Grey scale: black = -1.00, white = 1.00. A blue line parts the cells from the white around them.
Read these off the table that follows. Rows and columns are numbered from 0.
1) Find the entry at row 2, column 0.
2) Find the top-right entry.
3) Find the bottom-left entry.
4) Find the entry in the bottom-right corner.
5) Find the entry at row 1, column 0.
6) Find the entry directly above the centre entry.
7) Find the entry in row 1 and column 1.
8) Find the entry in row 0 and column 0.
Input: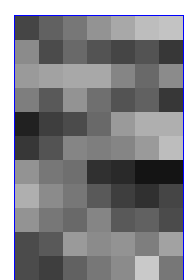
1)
0.21
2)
0.53
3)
-0.41
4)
-0.07
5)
0.09
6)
-0.18
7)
-0.41
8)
-0.46

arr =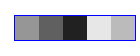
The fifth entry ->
0.47
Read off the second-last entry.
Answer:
0.81
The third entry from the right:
-0.74

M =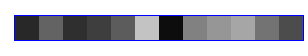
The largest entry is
0.53
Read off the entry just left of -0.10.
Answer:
0.30
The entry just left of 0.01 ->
-0.90
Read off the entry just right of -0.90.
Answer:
0.01

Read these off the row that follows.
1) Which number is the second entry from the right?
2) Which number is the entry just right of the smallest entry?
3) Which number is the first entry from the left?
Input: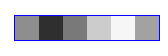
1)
0.93
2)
-0.05
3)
0.11

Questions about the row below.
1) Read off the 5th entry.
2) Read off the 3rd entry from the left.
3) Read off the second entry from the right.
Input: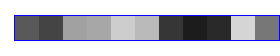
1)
0.61
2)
0.26
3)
0.67

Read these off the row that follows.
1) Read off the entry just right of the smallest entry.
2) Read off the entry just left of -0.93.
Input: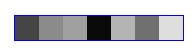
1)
0.41
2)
0.25

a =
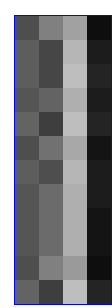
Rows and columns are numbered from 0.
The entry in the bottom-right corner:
-0.72
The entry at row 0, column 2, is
0.26
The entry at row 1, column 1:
-0.45
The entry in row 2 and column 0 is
-0.27
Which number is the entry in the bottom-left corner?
-0.22
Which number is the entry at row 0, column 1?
0.00
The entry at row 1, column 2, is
0.43
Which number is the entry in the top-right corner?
-0.89
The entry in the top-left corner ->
-0.39
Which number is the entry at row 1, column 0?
-0.27

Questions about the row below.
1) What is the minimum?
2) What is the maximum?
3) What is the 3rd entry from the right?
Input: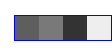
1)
-0.60
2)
0.87
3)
-0.05

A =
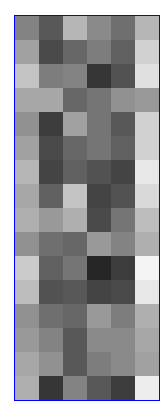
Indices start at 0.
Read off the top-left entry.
0.03
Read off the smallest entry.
-0.70
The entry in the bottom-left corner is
0.37
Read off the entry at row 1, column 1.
-0.42
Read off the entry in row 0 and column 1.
-0.31
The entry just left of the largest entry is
-0.53
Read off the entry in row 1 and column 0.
0.26
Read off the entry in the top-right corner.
0.43
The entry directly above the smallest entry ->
0.20
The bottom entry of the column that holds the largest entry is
0.86
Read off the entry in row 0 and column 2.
0.43
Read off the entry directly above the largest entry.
0.37
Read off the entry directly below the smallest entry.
-0.47
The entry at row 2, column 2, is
0.03
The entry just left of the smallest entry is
-0.08
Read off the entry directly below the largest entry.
0.81

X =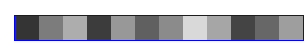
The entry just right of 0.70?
0.30
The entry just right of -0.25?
0.09
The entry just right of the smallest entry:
-0.03

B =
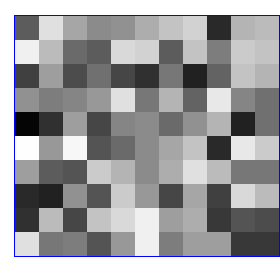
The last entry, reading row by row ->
-0.56
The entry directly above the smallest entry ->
0.14
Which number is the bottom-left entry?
0.76
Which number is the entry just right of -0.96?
-0.62
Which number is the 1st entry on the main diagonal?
-0.28
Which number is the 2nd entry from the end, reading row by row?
-0.56
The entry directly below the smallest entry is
0.99
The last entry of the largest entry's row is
0.59
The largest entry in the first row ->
0.76
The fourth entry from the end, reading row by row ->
0.24
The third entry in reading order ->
0.30
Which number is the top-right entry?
0.47
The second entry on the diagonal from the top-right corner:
0.59
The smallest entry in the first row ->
-0.68
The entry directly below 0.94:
-0.34
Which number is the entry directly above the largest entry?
-0.96
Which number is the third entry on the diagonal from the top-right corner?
-0.22
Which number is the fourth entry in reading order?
0.09
